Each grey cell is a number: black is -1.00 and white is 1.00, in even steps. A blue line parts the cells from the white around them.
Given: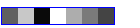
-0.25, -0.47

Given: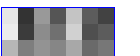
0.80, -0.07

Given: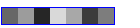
-0.19, -0.02

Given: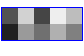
-0.35, 0.00

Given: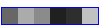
-0.19, 0.51

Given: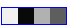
0.89, -0.26

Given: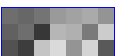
-0.14, -0.30
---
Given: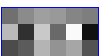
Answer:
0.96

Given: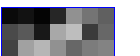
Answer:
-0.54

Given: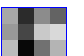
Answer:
0.58

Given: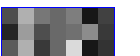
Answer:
0.10

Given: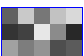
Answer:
0.09

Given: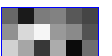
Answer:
0.08

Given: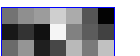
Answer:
-0.28
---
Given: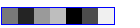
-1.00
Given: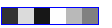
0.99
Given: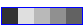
0.45
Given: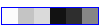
-0.86
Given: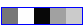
-0.94
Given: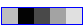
-0.43
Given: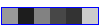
-0.44
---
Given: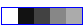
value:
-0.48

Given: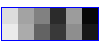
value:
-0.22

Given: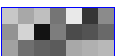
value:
-0.24

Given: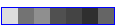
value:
0.12

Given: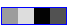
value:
-0.98

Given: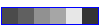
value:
0.14

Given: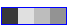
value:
0.48
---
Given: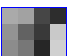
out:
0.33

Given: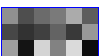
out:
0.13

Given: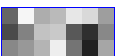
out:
-0.20

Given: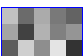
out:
0.51

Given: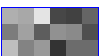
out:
0.37

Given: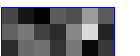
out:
-0.44

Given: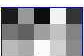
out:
-0.79
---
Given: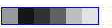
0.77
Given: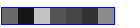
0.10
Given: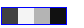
-0.87
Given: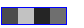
-0.13
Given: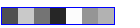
0.40
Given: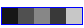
0.56
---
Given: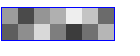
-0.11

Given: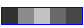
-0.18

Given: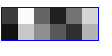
-0.63

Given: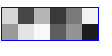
0.15

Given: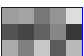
-0.29

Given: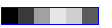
0.62
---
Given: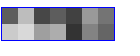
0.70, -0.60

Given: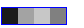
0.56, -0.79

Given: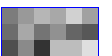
0.75, -0.60

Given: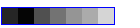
0.67, -0.96

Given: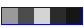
0.66, -0.83

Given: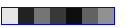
0.80, -0.89
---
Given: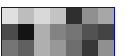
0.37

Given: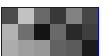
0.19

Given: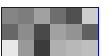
-0.54

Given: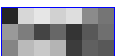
0.58

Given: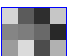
-0.40

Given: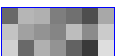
0.38
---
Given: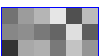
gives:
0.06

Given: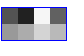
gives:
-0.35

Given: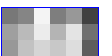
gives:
0.25

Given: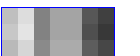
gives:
0.56

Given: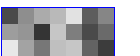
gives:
0.23

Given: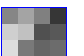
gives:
0.62
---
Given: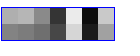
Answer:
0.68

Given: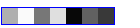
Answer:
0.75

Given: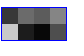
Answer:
0.04

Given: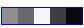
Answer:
0.11

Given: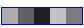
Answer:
0.36

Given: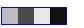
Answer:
0.48

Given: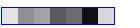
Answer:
0.69

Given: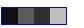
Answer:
-0.29

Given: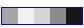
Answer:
0.68
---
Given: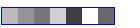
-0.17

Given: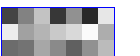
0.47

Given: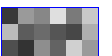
0.21

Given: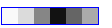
0.33

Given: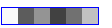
0.51

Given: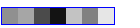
0.80

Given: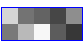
-0.57

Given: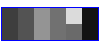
-0.85
